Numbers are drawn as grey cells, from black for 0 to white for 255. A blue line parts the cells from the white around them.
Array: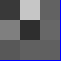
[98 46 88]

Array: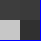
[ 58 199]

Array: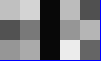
[ 80 150   8]

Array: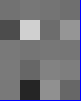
[111 109 117 122]

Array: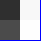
[248  75]

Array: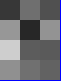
[ 80  39 206]

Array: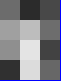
[ 72 189 143]
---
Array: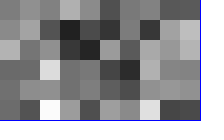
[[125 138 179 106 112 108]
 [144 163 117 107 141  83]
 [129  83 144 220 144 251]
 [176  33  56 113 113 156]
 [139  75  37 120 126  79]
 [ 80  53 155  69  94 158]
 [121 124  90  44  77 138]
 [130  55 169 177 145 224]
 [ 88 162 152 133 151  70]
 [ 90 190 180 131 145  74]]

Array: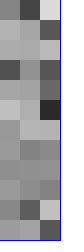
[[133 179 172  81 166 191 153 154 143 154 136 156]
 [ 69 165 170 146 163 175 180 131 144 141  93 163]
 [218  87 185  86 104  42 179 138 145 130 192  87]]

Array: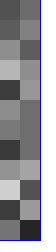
[[ 82  92 142 182  61 141 121  58 147 207  60 116]
 [108 129  93 142 151 110 110 110 164  82 154  37]]

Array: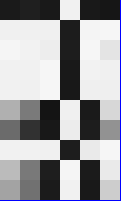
[[ 26 240 245 241 241 176 107 241 187 163]
 [ 31 240 242 241 240 122  49 241 121 113]
 [ 25 240 237 246 246  20  24 240  30  27]
 [241  28  29  25  24 240 236  29 245 241]
 [ 25 244 246 242 239  26  29 234  27  25]
 [ 22 246 228 240 239 215 146 246 234 205]]

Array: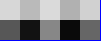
[[215  87]
 [186  18]
 [218 135]
 [177  10]
 [209 102]]

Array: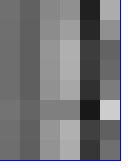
[[112 111 110 110 110 115 111 110]
 [ 97  96  95  95  95 101  96  95]
 [135 140 149 148 145 127 149 147]
 [144 158 175 174 167 127 176 172]
 [ 32  40  61  58  48  24  64  54]
 [172 144  99 104 124 205  96 111]]

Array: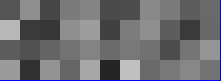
[[ 84 184  92 155]
 [143  58  81  49]
 [ 70  54 100 147]
 [123 143 115 101]
 [132 157 131 168]
 [ 74  65 108  37]
 [ 76 124 120 192]
 [137 143 113 105]
 [123  93  76 120]
 [ 93  58 117 135]
 [105 104 148 114]]
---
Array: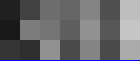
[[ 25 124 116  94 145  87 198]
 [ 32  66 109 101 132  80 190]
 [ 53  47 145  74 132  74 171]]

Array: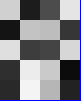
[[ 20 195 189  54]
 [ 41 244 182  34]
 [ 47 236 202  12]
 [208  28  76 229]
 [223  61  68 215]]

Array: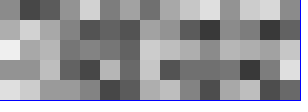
[[139  71  91 147 210 125 162 112 168 198 223 147 204 216 139]
 [147 147 190  98  71 182 105 198  83 112 112 118  57 125 223]
 [174 210 168 131  83  98  83 162 147  91  57 139 125  57  98]
 [223 204 154 154 131  71  91 174 190 131  77 168 190  77 105]
 [239 168 182 118 131 118  98 204 190 174 139 182 174 162 198]]

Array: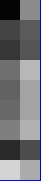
[[  5 140]
 [ 41  76]
 [ 54  84]
 [ 68  90]
 [ 98 163]
 [104 163]
 [111 184]
 [127 177]
 [212 171]]

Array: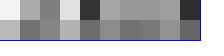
[[185 114 133 178 108 139 114 120 146 102]
 [243 171 126 224  51 165 152 152 158  45]]

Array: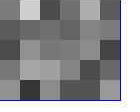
[[ 76 145 118 124 139  69]
 [ 91 105 112  99 132 124]
 [118 166 159 132  76 105]
 [124 207  76 112 174  91]
 [145  55 139  84  84 153]]

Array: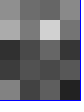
[[ 48  73 102  54]
 [ 60  81  73  87]
 [130  66  94  34]
 [143 109 102 137]
 [171 122 209 116]]
